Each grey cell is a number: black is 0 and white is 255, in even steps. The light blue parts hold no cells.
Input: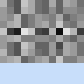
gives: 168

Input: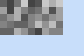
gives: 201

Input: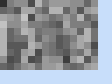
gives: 142

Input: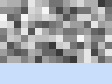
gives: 174

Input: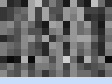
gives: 191

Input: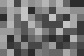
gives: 102

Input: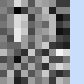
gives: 146
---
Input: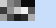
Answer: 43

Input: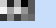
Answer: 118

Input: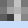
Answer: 210

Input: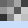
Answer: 215

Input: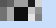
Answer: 226

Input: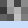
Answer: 193

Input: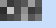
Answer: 87

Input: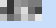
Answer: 166
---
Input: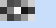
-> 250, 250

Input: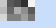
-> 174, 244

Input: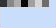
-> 7, 213

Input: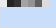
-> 163, 234

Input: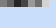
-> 69, 210

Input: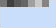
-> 102, 201

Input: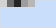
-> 37, 211

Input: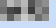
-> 170, 201

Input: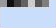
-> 98, 204

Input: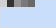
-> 149, 207
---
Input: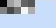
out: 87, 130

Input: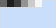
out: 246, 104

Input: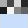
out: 39, 26

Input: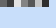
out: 45, 102

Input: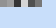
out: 119, 146

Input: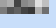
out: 191, 122

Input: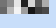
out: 172, 103

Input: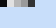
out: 51, 11
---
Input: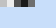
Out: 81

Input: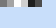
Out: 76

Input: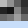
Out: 34

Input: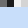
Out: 109

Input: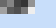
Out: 66

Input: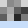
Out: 63

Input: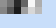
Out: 41
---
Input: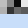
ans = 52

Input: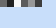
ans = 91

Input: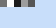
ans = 28

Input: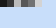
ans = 87

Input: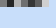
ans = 54

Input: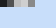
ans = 192
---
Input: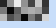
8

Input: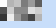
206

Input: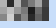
192

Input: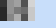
147

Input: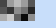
53

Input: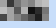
163

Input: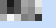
54

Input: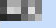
210
